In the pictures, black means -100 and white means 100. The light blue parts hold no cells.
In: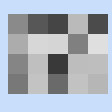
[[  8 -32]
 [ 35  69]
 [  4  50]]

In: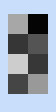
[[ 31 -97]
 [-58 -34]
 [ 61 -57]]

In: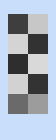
[[-51  56]
 [ 66 -61]
 [-64  70]]

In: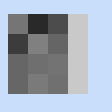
[[ -8 -68]
 [-53   0]
 [-20 -13]]

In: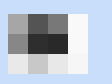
[[ 30 -34]
 [  6 -64]
 [ 83  57]]

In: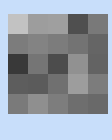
[[ 52  23]
 [ -3   3]
 [-55  -8]]
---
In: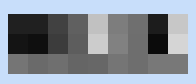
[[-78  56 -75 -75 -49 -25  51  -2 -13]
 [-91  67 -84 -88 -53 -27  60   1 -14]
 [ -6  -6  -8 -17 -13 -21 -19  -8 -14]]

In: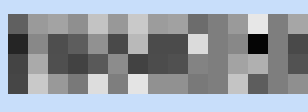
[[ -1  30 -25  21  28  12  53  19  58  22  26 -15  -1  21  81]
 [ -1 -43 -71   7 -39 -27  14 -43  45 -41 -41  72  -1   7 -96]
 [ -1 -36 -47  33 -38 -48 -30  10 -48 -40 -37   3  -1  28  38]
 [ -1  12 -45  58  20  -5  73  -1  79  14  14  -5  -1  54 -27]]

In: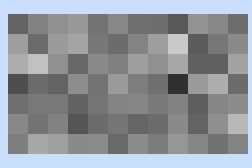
[[  7 -14 -22   1  14  20 -10   6 -13 -14 -31  15]
 [ -7   8  24 -16  21  29  -7 -15   3  24  58 -29]
 [-25  27  36  51  13 -19   8   0  24  13  32 -24]
 [ 36 -15 -39 -16 -22  11 -10  21  -1 -12 -62  21]
 [  5  10 -13  -6  -6 -23  -9   3   5  -5   2 -26]
 [ 12  44   7 -10   1 -33 -15  -8 -21 -15   8 -22]
 [-11   3  -1  31  25   8   9 -18  10  -3  18   5]]

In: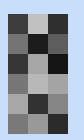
[[ 51 -63 -53]
 [-78 -27  -9]
 [ 30 -84 -58]
 [ 44  29  -7]
 [-61   4  32]
 [ 20 -66  -5]]

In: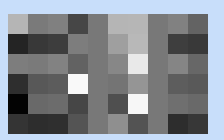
[[  1 -22  42  -4   0 -45  -6  42  43  -6]
 [-51 -55 -72 -56 -52  -2  -6  25  44  -6]
 [  4 -19  -2  -4   2 -23  -6   6  83  -6]
 [-27 -30 -64 -31 -28  95  -6  -9  17  -6]
 [-13 -18 -98 -18 -15 -45  -6 -38  94  -6]
 [-65 -57 -59 -65 -63 -34  -6  12 -35  -6]]

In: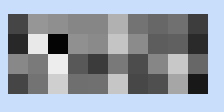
[[-12 -52 -46  18  12   5   5  39 -10 -19]
 [-25 -67 -69  83 -97  13   8  54   9 -27]
 [ 57 -19   7  -4  86 -31 -54  -5 -40   5]
 [ 30 -81 -46 -10  62 -13 -12  55 -44 -38]]

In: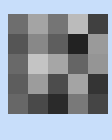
[[ 47 -50 -14  29  -8]
 [-73  21 -33   7 -26]
 [-21  17 -18  54  30]
 [ 29 -59 -27  22 -40]
 [ -5 -46 -19 -43 -67]]

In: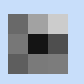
[[ 27  60 -18]
 [-84 -39  -7]
 [ -4  -3 -26]]

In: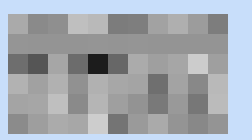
[[ 22  -2  33   8  12  50  45  -3  -1  27  37]
 [ 16  16  17  16  16  16  17  16  17  16  16]
 [ 60  25 -14 -33  30 -15 -78 -19  34  25  30]
 [  7  45  40  26  39  14  39  31  29 -13  28]
 [ -7  47  29  30  50   8  42  25  15  -5  20]
 [  7  16   9  24  34  31  61  -9  21  33  16]]
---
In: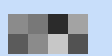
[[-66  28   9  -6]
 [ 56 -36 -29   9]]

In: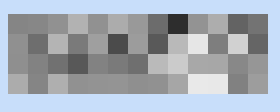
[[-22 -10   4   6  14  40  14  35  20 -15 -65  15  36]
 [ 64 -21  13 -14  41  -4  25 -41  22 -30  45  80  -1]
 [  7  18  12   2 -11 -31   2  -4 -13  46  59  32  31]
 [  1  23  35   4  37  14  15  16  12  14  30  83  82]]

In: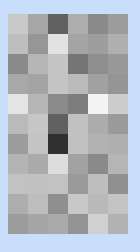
[[  8  22  58  31 -24  36]
 [ 24  37  49  18  77  29]
 [ 11  20   8  43  54  -8]
 [ 26  17  32  29  54  46]
 [ 91  61  79  43   9  -2]
 [ 35  21  46  55 -24  51]
 [ 40  37  22  54 -62  51]
 [  8  42  41  34  73  27]
 [ 49  13  52  51  52  21]
 [ 45  54  36  48  12  57]
 [ 64  40  22  30  33  15]]

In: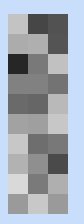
[[-45 -36  53]
 [ 37 -34  35]
 [ -5  51 -70]
 [  1 -10   1]
 [-20  45 -17]
 [ 25  56  27]
 [-14  -6  56]
 [ 12 -42  40]
 [ -4  37  70]
 [ 57  21  21]]

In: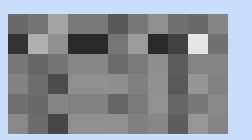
[[-18   5 -17 -10  28  -5  -5 -31  -6  12 -11]
 [ 80 -11 -59  38  13 -67 -67  -8  22 -66 -48]
 [  3   4  -7 -21  -9   6   6 -16  -4  11 -27]
 [ 17   2   2 -15 -40  12  12  11   0  13 -30]
 [ -6   7 -13 -17   4   2   2 -21  -4  14 -20]
 [ 18   4   7 -16 -44  13  13  12   0   6 -27]]

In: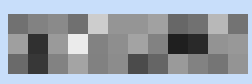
[[ 44 -10 -11   2   8 -12  61  17  17  26 -19 -11]
 [ 15  19  25 -62  21  84   2  11  28   2 -76 -68]
 [ -8  16 -17 -57   2  29   1  10 -41 -21  21   2]]

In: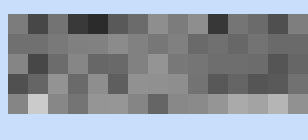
[[-38  -1  -3 -44 -10 -55 -66 -30 -16  11  -3  11 -57  -8 -16]
 [-17 -17 -12 -12  -5   0   1   9   1  -7   0 -17 -12 -19 -10]
 [-33 -20   4 -44 -15   5 -19 -18   1  16  -6  -8 -14 -14 -15]
 [-30 -11 -37 -21  15 -17  11 -26  14  13  11 -10 -31 -21 -33]
 [ 42  14   4  59   6  -9  17  18   4 -21   7   8  17  33  28]]

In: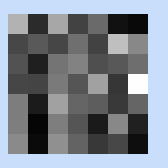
[[-87 -93  40 -66  31 -48 -17]
 [ 50   7 -44 -30 -45 -13 -48]
 [-31 -14 -36 -76  -9   2 -38]
 [-58  99 -45 -47  -4 -33  26]
 [-55 -21  -2 -79  26 -21 -27]
 [  7 -75  -1 -96  -1 -33 -80]
 [-44 -89   8 -92  13 -22 -56]]

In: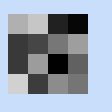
[[-74 -95  38  55]
 [ -7  24 -55 -45]
 [-99 -24 -55  22]
 [ 10  -8  64 -53]]
